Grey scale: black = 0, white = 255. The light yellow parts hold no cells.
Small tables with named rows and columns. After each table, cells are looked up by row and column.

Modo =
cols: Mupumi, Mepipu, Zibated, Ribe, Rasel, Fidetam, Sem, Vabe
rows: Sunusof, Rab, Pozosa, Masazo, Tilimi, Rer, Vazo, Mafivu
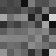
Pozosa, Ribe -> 145
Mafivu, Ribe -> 104
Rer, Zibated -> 132
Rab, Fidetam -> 51
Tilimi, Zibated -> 106
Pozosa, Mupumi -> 168
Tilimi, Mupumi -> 94
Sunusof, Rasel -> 124
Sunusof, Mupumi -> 80
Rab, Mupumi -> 66
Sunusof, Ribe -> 16
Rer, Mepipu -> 130
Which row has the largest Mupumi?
Pozosa

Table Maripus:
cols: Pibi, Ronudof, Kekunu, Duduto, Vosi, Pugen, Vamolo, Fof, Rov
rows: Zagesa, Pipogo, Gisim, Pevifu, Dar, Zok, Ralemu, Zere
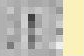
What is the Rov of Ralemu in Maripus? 238
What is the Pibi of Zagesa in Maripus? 184
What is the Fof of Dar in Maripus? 175
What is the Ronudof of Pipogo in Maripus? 198
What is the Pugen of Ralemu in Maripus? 191
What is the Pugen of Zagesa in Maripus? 168
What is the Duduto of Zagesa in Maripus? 179
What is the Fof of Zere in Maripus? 164
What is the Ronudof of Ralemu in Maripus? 123
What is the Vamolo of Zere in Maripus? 172
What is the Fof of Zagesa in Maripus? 162
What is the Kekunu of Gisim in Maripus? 168
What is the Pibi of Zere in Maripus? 184
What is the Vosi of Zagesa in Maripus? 167
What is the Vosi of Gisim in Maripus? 63
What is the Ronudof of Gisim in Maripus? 166

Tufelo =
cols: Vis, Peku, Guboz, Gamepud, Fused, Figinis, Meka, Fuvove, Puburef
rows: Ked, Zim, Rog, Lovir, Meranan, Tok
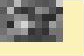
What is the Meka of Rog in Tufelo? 45
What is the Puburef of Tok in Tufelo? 114
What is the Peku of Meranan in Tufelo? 141
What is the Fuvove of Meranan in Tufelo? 116
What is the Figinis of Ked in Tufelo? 90
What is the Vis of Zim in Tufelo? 89
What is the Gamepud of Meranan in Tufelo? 158
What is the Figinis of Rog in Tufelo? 83
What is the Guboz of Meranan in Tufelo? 140
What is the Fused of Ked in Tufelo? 102
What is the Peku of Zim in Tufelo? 182
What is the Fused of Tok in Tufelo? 67
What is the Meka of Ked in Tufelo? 84

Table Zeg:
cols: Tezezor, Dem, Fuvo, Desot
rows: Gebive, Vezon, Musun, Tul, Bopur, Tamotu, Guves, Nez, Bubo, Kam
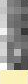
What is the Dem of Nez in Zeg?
116
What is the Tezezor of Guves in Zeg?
209
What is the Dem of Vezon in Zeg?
143
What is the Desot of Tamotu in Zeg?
100
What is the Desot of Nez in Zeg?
94
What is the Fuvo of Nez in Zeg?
181
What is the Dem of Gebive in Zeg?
129
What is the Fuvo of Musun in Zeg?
110
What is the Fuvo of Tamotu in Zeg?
111
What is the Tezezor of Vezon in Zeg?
194
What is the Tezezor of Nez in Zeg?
213
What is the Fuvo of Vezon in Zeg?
130
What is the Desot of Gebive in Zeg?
84
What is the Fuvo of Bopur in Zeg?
115
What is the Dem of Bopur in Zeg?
152
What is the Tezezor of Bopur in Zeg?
242
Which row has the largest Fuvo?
Nez

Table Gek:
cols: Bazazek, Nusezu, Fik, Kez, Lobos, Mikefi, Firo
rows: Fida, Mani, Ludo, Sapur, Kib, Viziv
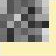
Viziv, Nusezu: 45
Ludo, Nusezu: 113
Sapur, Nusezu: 166
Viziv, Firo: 199
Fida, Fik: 112
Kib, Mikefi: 135
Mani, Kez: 129
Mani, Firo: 188
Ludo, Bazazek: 106
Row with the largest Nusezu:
Sapur

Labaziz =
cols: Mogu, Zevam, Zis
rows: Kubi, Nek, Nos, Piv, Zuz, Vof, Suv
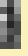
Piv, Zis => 76
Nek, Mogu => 92
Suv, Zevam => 74
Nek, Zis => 149
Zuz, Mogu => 141
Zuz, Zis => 75
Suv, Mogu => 78
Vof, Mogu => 120
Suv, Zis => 97
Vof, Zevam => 56

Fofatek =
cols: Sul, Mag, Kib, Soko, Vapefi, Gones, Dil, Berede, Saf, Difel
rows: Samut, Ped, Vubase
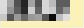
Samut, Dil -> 214
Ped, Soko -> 41
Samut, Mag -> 165
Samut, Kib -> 81
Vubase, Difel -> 223
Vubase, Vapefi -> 153
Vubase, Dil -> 87
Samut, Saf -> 93
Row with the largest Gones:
Vubase

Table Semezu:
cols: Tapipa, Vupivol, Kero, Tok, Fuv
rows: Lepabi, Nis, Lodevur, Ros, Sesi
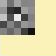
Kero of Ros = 94
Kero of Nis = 37
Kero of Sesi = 132
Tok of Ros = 151
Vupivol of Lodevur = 79
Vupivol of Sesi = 104
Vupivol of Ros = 131
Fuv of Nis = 142
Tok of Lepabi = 133
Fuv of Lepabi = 135

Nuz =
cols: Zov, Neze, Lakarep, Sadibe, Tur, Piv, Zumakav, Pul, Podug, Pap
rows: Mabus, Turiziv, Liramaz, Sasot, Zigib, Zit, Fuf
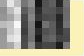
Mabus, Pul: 96
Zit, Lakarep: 234
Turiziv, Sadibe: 93
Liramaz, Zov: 150
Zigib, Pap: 76
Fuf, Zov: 155
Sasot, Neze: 197
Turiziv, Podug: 66
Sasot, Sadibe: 68
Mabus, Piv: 22
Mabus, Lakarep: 190
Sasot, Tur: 122
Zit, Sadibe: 73
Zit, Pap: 73
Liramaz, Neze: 166
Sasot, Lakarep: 247
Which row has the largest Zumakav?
Sasot

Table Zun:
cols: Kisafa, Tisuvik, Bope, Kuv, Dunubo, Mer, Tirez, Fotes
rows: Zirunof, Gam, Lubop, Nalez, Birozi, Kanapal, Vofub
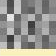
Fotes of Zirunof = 138
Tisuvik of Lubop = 228
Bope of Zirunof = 192
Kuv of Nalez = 167
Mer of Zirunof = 149
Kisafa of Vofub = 190
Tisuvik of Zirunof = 77
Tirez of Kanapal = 97
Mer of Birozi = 136
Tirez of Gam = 105

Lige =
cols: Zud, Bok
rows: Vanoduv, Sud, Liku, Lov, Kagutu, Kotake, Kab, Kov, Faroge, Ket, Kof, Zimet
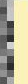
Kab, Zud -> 99
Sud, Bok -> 196
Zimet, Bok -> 171
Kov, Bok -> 134
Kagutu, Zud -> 140
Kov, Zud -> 121
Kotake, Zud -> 92
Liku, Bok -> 197
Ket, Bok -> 45
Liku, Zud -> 111
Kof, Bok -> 102
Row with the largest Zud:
Faroge

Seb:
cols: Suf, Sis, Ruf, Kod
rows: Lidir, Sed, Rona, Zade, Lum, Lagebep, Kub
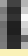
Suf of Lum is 116
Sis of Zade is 32
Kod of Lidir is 180
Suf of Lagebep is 119
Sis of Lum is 31
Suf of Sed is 121

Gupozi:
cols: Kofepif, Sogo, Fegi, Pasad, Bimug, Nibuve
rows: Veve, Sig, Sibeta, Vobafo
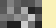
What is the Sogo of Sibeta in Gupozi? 113
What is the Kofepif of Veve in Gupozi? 85
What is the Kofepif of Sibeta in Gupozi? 120
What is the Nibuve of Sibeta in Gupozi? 86
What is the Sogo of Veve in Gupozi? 128
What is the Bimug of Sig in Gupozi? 35
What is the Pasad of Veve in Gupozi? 79
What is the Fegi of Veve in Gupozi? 98
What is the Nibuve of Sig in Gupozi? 52
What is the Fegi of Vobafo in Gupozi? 31
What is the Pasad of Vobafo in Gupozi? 204
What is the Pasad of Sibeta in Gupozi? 133
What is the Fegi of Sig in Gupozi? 90
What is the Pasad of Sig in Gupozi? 173
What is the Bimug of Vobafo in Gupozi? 111
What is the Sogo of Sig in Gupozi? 151
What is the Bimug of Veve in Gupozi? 83
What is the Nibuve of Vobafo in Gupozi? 34
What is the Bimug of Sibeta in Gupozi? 200
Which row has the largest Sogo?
Sig

